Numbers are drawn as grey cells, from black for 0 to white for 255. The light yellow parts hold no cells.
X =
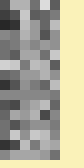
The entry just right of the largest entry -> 93
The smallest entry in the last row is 113
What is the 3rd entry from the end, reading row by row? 166
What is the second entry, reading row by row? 178
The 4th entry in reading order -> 113
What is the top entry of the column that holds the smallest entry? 84
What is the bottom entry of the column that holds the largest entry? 154
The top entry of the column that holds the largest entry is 220
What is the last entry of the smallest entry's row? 188
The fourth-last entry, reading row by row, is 166
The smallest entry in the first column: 39
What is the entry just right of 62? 84
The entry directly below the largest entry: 102
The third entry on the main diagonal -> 188
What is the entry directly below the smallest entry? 135
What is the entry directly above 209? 113
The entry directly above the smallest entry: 62
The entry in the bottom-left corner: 135

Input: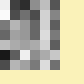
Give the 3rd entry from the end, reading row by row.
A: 122
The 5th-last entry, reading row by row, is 181
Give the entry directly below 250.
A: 122
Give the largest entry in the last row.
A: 220
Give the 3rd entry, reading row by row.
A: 45
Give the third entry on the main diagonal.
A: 152
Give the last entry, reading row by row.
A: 112
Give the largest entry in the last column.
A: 199
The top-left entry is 239
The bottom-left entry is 76
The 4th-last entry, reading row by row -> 161
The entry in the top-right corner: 85
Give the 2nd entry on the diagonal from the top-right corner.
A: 210

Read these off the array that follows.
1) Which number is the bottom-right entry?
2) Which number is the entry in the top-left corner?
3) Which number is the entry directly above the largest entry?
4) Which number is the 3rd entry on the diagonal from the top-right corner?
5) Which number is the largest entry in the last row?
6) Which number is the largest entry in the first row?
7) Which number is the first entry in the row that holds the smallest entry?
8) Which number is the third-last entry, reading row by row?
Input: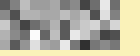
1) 119
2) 90
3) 110
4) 213
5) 232
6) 232
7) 168
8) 119

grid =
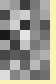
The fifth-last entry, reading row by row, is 219
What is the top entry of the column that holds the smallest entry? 175
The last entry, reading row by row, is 111
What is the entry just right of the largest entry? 143
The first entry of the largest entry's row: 25
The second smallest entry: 48
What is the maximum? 228
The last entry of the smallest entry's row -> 111
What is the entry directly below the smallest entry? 165
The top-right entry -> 175
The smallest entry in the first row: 59
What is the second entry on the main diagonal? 186

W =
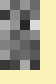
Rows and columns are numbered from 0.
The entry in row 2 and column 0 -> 178
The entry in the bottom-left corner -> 56
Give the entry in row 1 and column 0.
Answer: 56
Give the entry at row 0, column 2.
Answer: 148
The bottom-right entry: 56
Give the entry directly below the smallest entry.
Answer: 119
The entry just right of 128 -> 119
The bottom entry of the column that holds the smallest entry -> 169

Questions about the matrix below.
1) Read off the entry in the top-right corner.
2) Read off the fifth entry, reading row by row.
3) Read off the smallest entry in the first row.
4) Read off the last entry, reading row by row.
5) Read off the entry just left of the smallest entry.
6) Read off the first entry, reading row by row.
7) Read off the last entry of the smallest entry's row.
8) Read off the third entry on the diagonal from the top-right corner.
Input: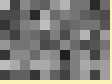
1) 107
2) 96
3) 41
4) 158
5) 137
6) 189
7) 137
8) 116

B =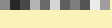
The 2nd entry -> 40
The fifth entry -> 106

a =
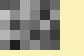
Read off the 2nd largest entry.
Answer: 181
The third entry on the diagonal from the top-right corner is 105
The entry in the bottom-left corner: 116
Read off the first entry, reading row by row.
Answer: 86
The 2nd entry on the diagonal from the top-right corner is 49
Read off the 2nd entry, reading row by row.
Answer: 95
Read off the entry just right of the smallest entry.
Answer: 116
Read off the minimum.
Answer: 30
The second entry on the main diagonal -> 140
